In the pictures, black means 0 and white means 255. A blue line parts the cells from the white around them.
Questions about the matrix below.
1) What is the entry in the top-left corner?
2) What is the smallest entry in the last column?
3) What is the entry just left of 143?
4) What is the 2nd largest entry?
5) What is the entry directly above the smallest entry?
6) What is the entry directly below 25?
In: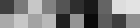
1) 62
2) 143
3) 62
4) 221
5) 25
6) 10

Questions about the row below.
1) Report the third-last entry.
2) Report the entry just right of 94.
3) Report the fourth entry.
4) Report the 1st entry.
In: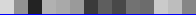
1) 202
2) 72
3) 177
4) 216

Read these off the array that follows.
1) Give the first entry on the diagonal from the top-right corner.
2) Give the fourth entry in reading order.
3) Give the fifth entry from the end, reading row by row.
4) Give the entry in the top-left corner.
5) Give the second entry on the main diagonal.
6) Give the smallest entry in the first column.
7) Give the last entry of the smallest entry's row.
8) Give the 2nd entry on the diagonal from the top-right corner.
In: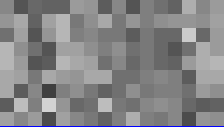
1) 155
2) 98
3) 120
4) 135
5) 168
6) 92
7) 143
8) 143

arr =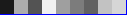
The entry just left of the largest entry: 83
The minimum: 26

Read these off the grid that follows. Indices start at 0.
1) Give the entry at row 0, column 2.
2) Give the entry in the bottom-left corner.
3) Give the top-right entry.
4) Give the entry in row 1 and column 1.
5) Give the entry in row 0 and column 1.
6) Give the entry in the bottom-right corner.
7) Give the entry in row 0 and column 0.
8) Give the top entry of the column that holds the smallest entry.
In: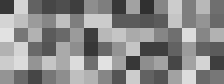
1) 98
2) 148
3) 111
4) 191
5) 212
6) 119
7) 55
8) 48

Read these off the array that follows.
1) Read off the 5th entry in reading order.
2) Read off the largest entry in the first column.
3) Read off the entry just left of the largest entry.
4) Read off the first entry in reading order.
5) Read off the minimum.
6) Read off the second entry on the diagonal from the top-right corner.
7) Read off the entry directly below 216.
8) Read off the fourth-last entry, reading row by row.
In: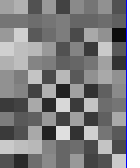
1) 66
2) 208
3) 34
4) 161
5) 12
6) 109
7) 66
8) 153

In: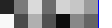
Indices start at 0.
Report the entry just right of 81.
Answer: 13
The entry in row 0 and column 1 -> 122
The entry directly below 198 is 136
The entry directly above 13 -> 211

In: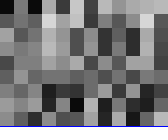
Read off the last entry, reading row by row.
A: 185
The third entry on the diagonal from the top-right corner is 45
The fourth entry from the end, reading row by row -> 170
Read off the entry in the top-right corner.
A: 185
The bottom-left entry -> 140
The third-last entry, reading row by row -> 23
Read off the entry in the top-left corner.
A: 10
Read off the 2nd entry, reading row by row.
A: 121
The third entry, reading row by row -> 10
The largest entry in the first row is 199
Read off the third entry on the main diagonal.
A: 115
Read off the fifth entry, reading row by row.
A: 58
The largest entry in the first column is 162
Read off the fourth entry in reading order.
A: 170

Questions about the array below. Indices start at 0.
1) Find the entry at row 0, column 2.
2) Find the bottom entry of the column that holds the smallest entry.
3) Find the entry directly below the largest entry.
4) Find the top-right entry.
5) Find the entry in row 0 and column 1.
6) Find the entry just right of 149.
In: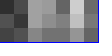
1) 161
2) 67
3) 192
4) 107
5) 74
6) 100

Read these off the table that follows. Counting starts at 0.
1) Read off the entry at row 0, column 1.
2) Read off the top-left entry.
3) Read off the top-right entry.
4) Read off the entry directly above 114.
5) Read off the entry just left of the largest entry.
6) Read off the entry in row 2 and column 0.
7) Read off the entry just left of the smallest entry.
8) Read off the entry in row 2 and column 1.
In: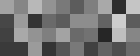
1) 134
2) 163
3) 197
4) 141
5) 99
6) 65
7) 114
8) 169

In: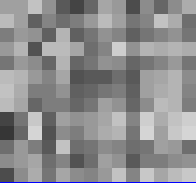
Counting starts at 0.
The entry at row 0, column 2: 194
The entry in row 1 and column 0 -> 187
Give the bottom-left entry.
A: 76
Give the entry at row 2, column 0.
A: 125
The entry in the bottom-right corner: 200
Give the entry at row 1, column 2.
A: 96
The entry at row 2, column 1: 153
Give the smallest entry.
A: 54
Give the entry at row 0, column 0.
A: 160
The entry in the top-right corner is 172
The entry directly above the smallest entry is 68
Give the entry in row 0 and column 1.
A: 160
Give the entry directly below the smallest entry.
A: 110
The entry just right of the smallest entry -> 102
